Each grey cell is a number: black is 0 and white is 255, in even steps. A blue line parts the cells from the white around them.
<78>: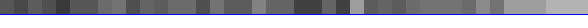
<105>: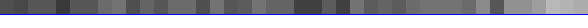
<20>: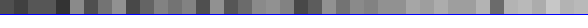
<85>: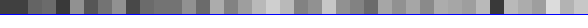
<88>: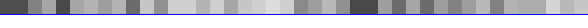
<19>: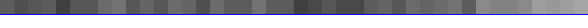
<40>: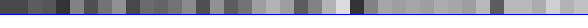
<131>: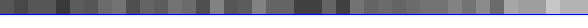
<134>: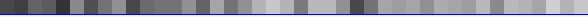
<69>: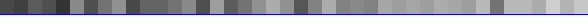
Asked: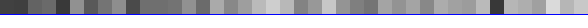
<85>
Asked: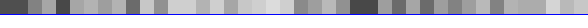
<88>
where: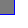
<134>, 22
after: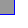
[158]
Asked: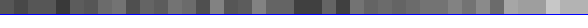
<131>
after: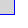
[185]

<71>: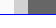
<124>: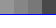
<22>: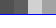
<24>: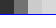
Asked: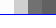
<71>
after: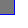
[73]
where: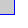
<24>, 3
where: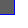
<22>, 2
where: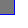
<124>, 3
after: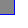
[120]

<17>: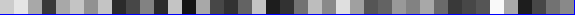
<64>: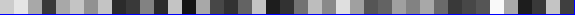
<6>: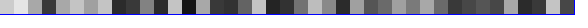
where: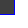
<64>, 41
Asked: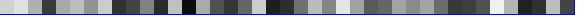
<64>
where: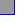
<17>, 29
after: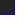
[50]
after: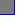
[168]
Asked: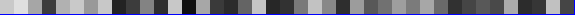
<6>

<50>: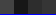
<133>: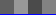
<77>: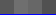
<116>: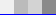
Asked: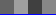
<133>
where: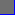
<77>, 2
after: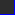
[53]
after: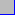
[211]
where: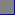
<133>, 4
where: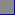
<116>, 4

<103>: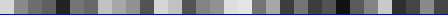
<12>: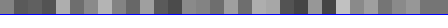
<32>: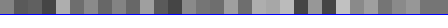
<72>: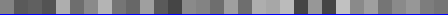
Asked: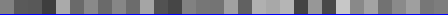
<32>
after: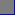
[117]
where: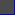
<12>, 13

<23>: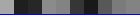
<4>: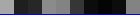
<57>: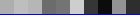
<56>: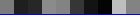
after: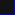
[4]
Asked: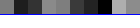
<56>

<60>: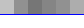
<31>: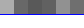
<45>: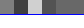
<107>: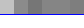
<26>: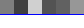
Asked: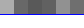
<31>
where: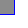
<107>, 2
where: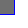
<31>, 6

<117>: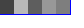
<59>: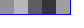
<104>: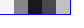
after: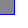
[25]
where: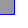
<117>, 4
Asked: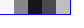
<104>

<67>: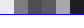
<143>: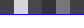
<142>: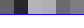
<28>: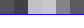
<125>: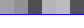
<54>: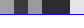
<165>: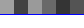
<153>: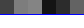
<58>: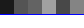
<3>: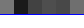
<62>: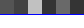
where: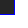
<142>, 2
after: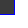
[154]
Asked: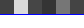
<143>
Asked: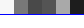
<67>

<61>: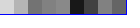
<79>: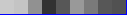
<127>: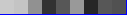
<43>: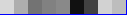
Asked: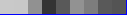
<79>
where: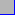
<61>, 2
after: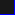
[65]

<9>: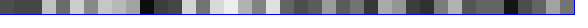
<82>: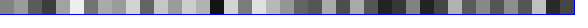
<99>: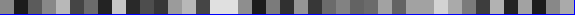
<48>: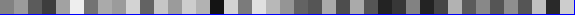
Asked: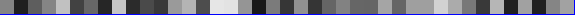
<99>
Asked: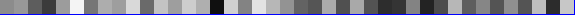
<48>

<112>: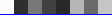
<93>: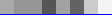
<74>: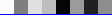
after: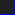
[142]
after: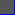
[162]
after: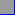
[33]
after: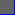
[203]

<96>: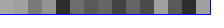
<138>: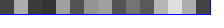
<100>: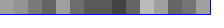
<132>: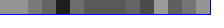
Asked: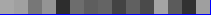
<96>
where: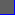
<132>, 13
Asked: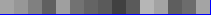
<100>
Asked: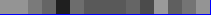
<132>
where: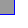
<132>, 12
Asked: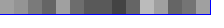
<100>
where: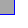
<96>, 1

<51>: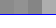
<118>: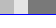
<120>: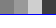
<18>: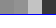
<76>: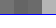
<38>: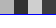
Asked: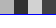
<38>
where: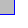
<118>, 1
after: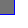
[101]
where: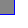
<51>, 3
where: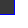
<18>, 4

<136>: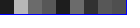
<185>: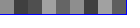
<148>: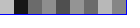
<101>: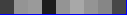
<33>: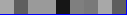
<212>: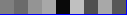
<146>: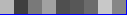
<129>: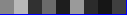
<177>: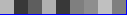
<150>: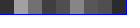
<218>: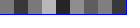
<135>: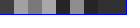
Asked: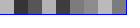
<177>
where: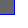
<185>, 5
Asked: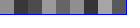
<185>
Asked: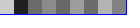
<148>
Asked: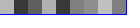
<177>
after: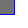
[63]
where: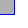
<177>, 4

